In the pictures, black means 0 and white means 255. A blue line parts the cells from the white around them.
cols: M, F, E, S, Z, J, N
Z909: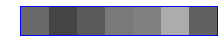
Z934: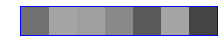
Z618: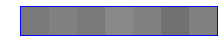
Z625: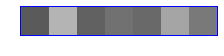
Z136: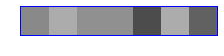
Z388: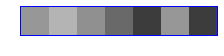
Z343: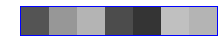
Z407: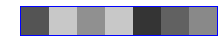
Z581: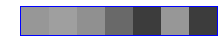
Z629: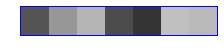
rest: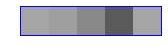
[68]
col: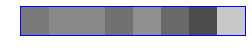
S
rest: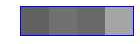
[121]
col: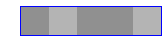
E
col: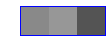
M

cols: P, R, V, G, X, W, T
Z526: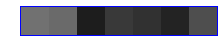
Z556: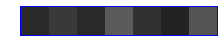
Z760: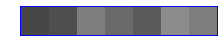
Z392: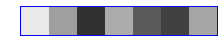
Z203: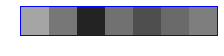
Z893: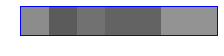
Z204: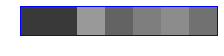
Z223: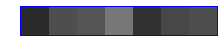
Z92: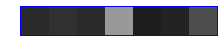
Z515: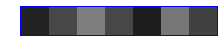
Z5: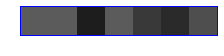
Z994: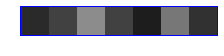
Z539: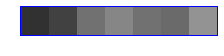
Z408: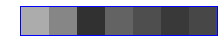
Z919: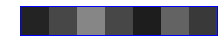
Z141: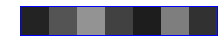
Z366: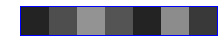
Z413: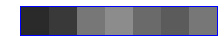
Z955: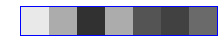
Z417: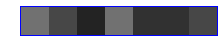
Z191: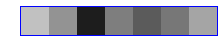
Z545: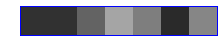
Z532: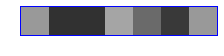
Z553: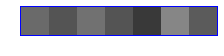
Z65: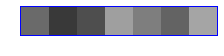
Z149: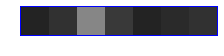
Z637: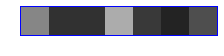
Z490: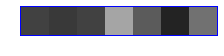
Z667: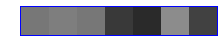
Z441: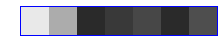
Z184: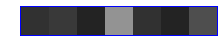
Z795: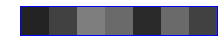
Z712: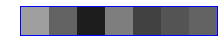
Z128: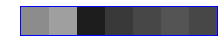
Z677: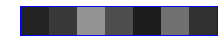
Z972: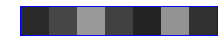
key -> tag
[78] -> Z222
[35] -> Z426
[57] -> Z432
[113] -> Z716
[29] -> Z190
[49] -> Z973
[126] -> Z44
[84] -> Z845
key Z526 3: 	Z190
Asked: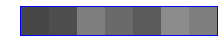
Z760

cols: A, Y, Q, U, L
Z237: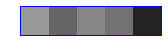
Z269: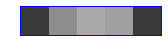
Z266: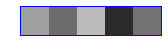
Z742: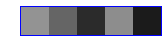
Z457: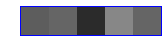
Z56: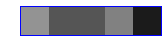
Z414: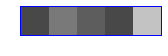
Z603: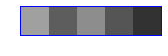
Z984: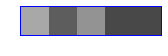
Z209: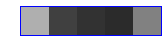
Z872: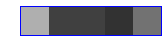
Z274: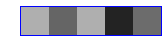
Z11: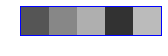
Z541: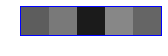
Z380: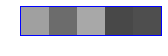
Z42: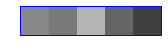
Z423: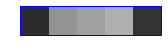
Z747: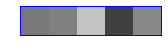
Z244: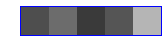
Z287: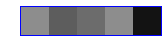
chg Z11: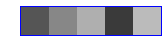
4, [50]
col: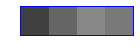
Y
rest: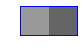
[135 114  35]
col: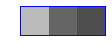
L
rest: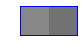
[35]
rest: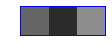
[27]
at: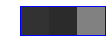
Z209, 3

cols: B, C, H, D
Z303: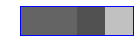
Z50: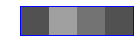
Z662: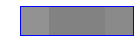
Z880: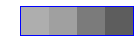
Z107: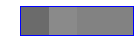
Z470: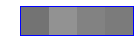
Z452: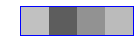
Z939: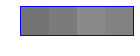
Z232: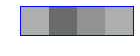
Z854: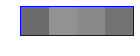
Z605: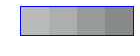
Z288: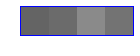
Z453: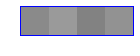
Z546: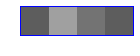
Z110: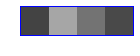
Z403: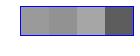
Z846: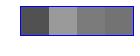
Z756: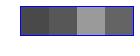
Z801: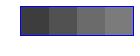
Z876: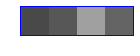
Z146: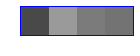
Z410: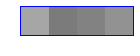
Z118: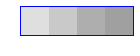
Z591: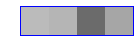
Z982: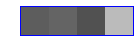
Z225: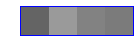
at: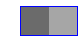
Z591, 3
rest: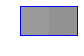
[166  93]
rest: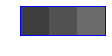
[123]

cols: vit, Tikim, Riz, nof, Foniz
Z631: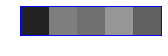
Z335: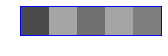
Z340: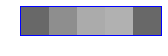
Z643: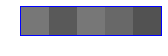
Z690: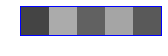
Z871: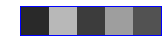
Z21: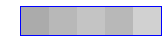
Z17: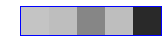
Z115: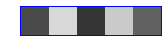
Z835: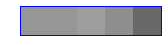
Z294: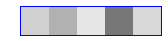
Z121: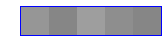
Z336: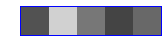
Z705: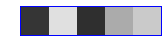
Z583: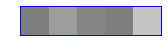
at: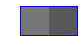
Z643, 1
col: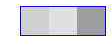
Tikim
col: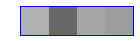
nof

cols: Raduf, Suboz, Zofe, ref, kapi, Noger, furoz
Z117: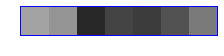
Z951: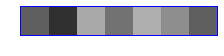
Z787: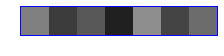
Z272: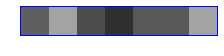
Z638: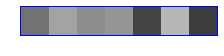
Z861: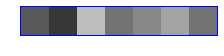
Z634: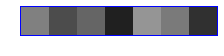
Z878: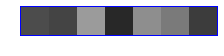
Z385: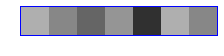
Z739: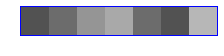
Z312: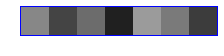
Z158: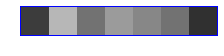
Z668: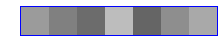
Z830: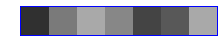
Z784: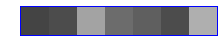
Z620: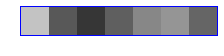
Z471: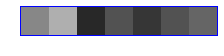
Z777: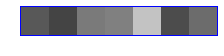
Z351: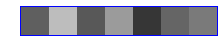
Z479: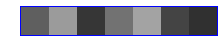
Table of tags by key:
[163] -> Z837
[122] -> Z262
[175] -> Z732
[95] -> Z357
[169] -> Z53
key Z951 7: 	Z357
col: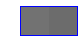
Zofe
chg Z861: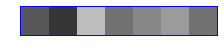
6, [163]
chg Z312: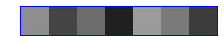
1, [135]
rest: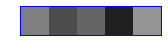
[122  48]

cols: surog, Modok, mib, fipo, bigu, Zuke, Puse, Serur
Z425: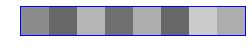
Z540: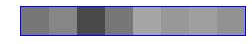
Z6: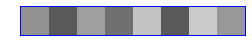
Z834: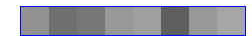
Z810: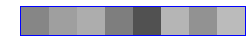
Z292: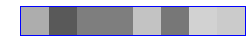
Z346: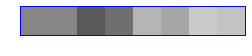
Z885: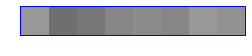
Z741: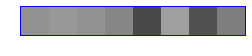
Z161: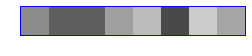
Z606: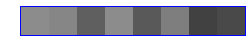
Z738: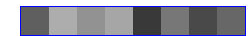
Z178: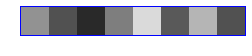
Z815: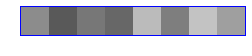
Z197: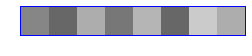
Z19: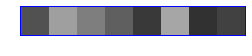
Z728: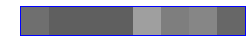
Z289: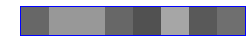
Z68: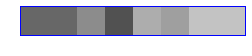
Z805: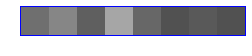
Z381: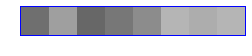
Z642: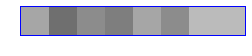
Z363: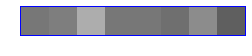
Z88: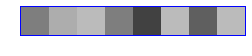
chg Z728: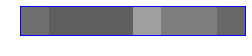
7, [134]
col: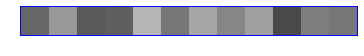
Zuke

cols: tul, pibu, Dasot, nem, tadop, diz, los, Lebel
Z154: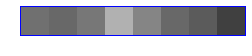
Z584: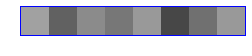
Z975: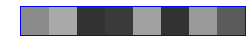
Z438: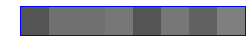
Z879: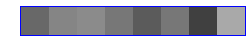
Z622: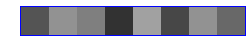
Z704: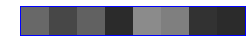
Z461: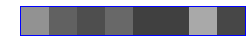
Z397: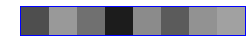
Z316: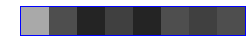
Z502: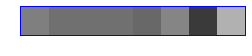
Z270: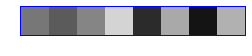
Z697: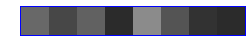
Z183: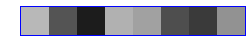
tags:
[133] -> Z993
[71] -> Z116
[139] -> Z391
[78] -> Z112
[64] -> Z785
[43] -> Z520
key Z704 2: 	Z116
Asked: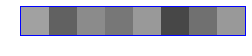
Z584
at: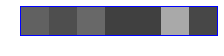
Z461, 2
